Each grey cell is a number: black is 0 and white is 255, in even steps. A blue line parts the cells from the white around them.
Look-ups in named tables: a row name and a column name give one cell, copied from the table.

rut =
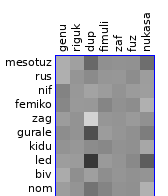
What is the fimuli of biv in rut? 142
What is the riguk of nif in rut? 152
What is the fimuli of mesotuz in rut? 144
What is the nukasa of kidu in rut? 167
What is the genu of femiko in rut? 135
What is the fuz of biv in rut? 145
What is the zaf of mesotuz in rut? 146
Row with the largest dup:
zag

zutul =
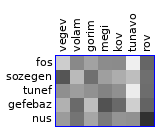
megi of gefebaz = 82
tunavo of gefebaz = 207
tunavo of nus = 145
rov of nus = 48
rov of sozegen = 111
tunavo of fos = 239
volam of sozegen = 186
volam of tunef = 157
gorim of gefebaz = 190
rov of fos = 102
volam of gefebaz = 106
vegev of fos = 205
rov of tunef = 109

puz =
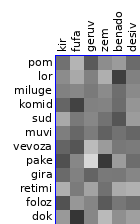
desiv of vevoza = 123
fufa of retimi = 123
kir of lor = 140
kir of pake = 80
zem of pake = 56
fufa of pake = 135
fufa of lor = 169
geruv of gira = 100
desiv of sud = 156
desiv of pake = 109
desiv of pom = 107
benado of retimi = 171
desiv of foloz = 108
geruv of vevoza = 187
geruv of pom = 90
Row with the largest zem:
dok

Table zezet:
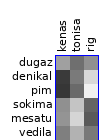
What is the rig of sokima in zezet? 100
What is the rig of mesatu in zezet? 90
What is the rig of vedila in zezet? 121
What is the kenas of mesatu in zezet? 148
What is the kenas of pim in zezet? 54
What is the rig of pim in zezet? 240
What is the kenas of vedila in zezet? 127
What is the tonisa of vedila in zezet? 178
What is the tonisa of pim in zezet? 106

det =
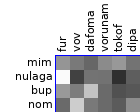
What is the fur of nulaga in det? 250
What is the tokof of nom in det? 91
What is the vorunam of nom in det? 106
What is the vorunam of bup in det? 106
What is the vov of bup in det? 125
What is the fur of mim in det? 149
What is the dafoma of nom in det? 121
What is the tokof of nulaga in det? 47
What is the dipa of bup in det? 87
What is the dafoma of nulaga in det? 115
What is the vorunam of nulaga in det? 114
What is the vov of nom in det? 205
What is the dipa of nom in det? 142
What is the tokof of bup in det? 81

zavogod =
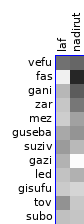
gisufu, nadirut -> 213
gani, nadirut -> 92
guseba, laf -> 168
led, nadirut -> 177
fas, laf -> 240
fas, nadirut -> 38
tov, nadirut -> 200
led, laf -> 194
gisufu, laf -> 202
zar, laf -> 198
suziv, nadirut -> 185
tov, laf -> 146
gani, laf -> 183
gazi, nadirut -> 252
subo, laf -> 192

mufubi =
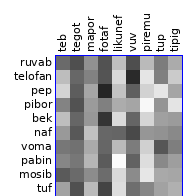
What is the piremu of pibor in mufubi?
248
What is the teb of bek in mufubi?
190
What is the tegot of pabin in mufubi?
119
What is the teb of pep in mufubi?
212
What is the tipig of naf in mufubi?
137
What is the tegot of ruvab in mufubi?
79
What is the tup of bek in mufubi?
160
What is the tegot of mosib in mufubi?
106
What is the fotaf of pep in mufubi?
37
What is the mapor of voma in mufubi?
170
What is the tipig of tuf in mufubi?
176
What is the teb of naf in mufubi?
153
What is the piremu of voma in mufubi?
208
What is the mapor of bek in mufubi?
151
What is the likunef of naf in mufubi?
101

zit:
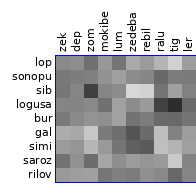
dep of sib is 133
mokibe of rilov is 118
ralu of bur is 106
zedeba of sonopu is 140
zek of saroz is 114
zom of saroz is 109
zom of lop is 112
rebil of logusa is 154
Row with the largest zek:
gal

